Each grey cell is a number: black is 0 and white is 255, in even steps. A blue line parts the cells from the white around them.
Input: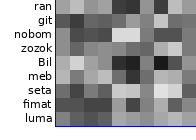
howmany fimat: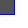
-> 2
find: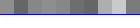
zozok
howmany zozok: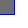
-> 1
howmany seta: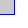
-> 1
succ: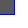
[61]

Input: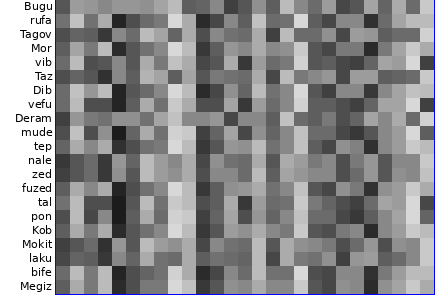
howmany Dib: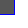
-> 2
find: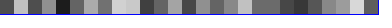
mude
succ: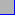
[164]
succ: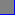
[49]

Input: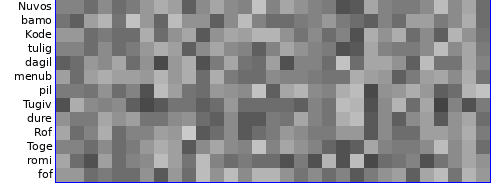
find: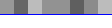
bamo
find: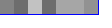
dagil
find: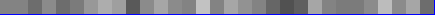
Toge
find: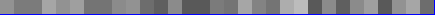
dure
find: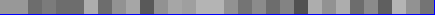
Kode
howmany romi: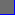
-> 6
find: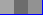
dagil

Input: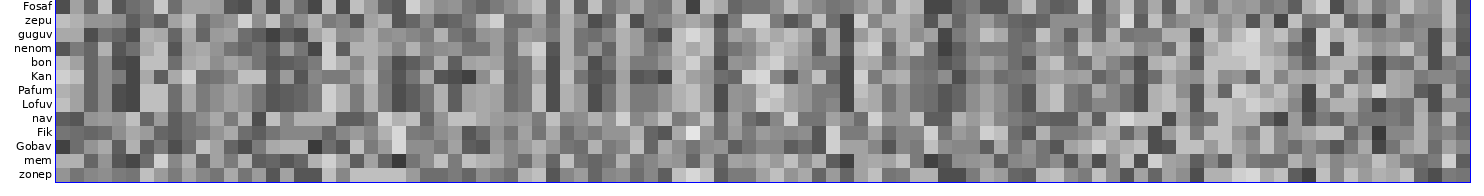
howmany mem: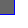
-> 9
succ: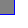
[142]
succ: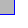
[191]
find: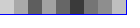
mem
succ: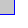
[110]

